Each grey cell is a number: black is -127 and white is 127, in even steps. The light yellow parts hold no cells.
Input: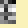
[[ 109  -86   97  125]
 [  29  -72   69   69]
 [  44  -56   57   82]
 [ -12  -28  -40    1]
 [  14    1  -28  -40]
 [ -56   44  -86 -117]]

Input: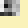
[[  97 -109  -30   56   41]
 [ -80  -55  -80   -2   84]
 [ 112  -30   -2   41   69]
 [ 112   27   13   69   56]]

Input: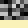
[[ -82 -125  -95  -11   68  -42   30]
 [ -27  -27 -109  -42  -11  -82  -54]
 [-109    1  -11 -109  -54  -27    1]
 [  55   43  -54   84  -95   43  -82]
 [  68   68  -95   55   43 -109 -125]]

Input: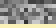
[[-38 -50 -38  32 -10 -38  20 -10 -26 -26  32  20 -50 -26]
 [  4 -38 -10   4   4 -10  20 -62 -62 -50 -62 -26 -26 -50]
 [-26 -10   4 -26  20  32  44  58  71   4   4  44  58  71]
 [ 44  44 -26  20 -10  58 -62  58 -10  58  32 -50 -10   4]
 [ 71  58   4   4  20 -26 -10  20  20  44  58 -50  71 -10]
 [ 32  71 -38 -38  58  71 -78  20  71  71  32 -38   4   4]]

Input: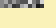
[[   8  -31   39  -74  -59   39   69  -59   24 -103  -74]
 [   8   39  -31   24  -19  -43  -43   93   -7  -43   81]]

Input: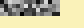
[[ -25  -95   29  -25  -69   17   97  -69   70  -11   57   57   17  -11
    29]
 [  70  -82  -39   42    5  -11  -69  -55  -69   85  -69  -55  -11    5
    42]
 [-110    5   85   57   57   29  -25  -39  -11 -110  -39   85 -110   42
    42]
 [  17   42  -55  -25    5 -125  -39  -39  -82    5  -25   17   17  -95
   -95]]

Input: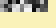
[[   9  -87  -16   73  100    9   73   88 -100 -100  -45  -59]
 [  57   -3  -87  100   88   -3  116  116 -116   41  -45  -32]
 [  41   25 -116  -16 -116  100  -32  -72  -87  -59   57  -72]]

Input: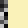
[[  85 -125]
 [  71 -113]
 [  41  -86]
 [ -99  -57]
 [ -71   -4]
 [ -44   25]
 [ -57   57]]
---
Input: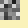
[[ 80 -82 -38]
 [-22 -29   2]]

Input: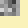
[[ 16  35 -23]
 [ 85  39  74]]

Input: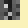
[[ -38   79 -100]
 [ -36  -36  -93]]

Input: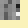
[[ 16 -38   7]
 [ 20  -3   6]]

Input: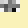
[[ -9 -47  -1]
 [115 -29  25]]

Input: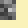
[[-67 -30 -19]
 [-11 -67  69]]

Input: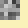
[[ 6 73 50]
 [44 46 29]]
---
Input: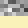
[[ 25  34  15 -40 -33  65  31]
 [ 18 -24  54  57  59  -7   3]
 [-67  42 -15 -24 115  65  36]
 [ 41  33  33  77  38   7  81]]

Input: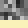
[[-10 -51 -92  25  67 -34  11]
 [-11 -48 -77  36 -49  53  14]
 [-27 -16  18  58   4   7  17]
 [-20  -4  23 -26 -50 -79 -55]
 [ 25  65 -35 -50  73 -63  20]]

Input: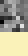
[[ -10  -23   14   34   47    9  -68]
 [   4  -12  -15   48  -12  -13    7]
 [  -7  -10    5   37   29  -49   12]
 [   2  -16  -32   52   -3  -14  -15]
 [ -11  -59   75  -36  -87  -74  -88]
 [ -27   -5   31   23    2    0 -125]
 [ -18   97  -50   41   30   57  -14]
 [ -23   -8  -77  -62   31   25   19]]

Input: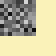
[[  -2  -53   85  -58  -67  -27   -7   -6   38]
 [ -15  -27  -28  -10  -57   -6  -55   26  -90]
 [   0  -27   18  -74   20   -8   58  -53    9]
 [  15   27  -41   56  -56    3 -110   14  -79]
 [  31   28   -6  -42   43  -20   62  -76  -15]
 [  39  -12   74  -11  -72  -26  -21  -18   58]
 [  23  -62  -12  -59   56   14  -26  -32  -94]
 [-116    4 -106   36  -43  -31  -10   47  -15]
 [   7  -22  -32    9    6   20  -83   -3  -51]]

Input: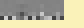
[[  4   2   3   3   2   2   4   3   4   4   7   6   3   4   1   4]
 [  3   5   4   2   2  11   4   4   3  -1  -5   0   3   5   3   5]
 [  2   5   3   4   4   7   2   5   2   3  -1   2   4   3   4   3]
 [  6  32   8   0  -1  70   4  16  10  -6 -46 -10   3  12   2  10]
 [-55  30 -64  66  52  11 -54  56 -69  46 -19  -1  71 -60  76 -64]]

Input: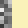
[[ 71  11 -37]
 [ 44 -42 -17]
 [-16 -17 107]
 [ 28  22 -47]
 [-13 -29  66]
 [-10 -39  38]
 [  5  17 -70]]
